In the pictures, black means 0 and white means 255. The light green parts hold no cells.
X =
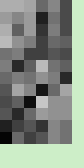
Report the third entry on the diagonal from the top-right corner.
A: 52
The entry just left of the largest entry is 14
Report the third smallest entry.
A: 23
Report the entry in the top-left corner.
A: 174
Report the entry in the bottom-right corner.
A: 114
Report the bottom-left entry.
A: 4
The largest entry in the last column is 165
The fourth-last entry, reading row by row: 64
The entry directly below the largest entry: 155
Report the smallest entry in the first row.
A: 74
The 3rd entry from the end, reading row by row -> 85
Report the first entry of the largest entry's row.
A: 74
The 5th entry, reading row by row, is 134
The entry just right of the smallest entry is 105
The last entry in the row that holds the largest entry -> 145
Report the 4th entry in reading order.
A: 105
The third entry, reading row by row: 165
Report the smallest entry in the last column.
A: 41
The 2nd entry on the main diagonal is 134
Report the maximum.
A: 198

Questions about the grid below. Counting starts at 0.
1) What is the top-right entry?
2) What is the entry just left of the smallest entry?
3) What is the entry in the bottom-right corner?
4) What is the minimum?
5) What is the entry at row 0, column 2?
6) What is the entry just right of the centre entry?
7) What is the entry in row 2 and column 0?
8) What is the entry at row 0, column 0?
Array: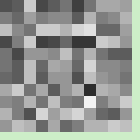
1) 159
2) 179
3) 191
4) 45
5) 203
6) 104
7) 191
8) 81

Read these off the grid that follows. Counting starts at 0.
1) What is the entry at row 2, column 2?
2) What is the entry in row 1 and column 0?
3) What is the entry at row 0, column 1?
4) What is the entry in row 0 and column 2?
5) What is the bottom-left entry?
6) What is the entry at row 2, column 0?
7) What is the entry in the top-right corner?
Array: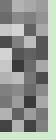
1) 98
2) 107
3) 178
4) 168
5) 67
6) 199
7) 156

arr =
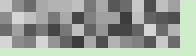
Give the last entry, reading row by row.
108
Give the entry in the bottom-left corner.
213
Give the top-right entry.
160
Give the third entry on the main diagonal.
87
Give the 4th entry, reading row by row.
169
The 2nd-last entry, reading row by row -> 201
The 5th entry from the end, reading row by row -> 140
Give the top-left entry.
201
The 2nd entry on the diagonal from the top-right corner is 87
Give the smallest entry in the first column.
108

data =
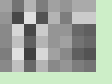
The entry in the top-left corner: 161
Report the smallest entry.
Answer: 63
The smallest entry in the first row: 115
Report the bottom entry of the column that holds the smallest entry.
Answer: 104
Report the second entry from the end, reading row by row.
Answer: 125
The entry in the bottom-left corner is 137
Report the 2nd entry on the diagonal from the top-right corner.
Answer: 203
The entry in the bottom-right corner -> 115
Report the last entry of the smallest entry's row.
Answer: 83
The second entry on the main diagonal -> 72
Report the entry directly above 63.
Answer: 95
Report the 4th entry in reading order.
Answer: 125
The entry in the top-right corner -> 170
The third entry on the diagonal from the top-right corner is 149

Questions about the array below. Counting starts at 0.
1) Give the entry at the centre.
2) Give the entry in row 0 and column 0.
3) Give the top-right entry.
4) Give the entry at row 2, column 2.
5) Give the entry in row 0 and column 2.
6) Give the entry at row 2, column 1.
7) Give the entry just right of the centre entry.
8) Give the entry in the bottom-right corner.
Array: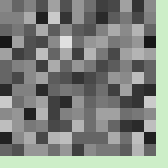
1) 52
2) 138
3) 138
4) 92
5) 129
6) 120
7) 72
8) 101
